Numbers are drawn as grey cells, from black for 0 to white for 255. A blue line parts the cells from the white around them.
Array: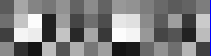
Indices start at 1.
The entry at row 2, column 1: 111
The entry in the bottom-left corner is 139
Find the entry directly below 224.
244
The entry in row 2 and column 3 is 252
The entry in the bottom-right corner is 63
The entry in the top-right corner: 125
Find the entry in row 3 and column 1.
63
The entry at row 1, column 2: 166
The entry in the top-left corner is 91
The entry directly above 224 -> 146
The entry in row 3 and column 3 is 236

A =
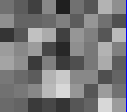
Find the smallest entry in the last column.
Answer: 79
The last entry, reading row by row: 156
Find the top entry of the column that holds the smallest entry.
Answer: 31
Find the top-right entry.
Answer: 143
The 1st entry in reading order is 113
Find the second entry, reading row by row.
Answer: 92
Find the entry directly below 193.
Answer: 156
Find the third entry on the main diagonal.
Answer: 193
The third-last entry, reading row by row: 100
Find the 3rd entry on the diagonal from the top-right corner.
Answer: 128
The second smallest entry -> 39
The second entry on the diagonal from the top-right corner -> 113
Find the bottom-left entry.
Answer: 106
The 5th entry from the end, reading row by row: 52
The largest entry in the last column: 186
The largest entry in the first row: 179

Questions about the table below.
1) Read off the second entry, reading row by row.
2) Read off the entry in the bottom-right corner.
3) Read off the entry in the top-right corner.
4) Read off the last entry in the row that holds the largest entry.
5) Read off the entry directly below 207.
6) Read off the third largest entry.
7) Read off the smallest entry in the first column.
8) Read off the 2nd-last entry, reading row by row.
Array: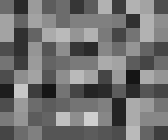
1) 42
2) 61
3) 77
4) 135
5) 92
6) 192
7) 29
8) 100

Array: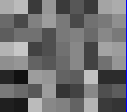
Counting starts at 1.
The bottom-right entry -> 52
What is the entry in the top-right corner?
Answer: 172
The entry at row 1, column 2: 187
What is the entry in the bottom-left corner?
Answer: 31
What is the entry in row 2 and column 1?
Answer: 106
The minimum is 17
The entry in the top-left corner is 172
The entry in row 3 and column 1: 93
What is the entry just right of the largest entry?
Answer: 66
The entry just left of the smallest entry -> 37
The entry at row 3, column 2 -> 113
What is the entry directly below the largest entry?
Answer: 150
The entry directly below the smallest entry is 106
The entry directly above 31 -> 121
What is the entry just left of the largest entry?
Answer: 180
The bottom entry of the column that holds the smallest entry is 25

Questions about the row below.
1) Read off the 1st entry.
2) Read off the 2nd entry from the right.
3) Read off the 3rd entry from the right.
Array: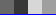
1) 104
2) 215
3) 55
